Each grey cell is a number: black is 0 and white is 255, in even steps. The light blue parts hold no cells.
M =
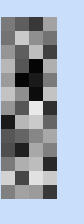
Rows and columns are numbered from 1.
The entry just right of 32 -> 168
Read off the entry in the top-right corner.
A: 162
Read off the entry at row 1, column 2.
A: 94
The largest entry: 233
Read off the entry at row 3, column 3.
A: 189
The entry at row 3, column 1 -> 149
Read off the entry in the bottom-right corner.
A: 56
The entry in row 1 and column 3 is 56
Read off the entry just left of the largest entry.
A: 86
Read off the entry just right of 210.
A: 70
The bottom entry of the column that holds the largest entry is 155

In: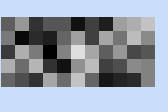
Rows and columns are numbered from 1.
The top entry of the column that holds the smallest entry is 86
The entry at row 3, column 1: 58
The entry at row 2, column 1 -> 122
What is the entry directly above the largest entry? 159
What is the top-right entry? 195
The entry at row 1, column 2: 151
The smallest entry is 1
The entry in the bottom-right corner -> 130
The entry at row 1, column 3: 50
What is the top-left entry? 94
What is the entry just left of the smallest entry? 122
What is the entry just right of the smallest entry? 130
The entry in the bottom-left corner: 101
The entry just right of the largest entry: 166

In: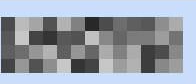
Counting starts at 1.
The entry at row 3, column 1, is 95
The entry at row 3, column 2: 109
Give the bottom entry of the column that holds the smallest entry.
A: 68
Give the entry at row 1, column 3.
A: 165
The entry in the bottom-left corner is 68
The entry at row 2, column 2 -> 199
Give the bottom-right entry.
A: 157
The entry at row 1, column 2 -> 186
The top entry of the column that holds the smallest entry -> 40
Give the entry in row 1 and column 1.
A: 76
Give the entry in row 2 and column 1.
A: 88

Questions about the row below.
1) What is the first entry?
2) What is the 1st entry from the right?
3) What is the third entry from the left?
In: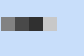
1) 130
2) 200
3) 48

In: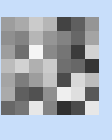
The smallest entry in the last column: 53
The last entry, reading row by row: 231
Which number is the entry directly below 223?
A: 75
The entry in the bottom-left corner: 103
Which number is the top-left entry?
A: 157
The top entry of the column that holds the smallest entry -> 67
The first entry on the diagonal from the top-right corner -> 149
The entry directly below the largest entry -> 176
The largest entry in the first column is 188
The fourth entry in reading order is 182
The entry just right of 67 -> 95
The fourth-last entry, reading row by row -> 131
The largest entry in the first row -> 203
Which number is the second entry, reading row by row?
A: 170
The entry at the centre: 203

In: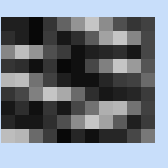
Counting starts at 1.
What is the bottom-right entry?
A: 120
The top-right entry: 65
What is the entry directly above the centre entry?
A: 16
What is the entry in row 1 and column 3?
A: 8
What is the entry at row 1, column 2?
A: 31
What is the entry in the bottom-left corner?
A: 189
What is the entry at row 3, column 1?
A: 134
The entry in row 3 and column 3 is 148
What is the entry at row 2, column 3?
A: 8
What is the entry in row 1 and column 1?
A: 31
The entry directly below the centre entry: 106
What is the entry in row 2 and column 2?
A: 31
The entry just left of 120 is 71
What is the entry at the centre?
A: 16
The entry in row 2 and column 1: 46

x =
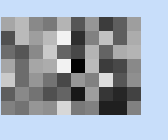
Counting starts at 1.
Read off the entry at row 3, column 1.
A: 108
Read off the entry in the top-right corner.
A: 158
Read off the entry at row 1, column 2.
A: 186
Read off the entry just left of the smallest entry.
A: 242
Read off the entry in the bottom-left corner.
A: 129
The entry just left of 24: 100
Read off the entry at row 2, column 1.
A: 80
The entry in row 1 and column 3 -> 137
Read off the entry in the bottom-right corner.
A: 129
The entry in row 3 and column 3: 137
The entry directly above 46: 86
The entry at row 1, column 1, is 166
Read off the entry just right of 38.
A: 66
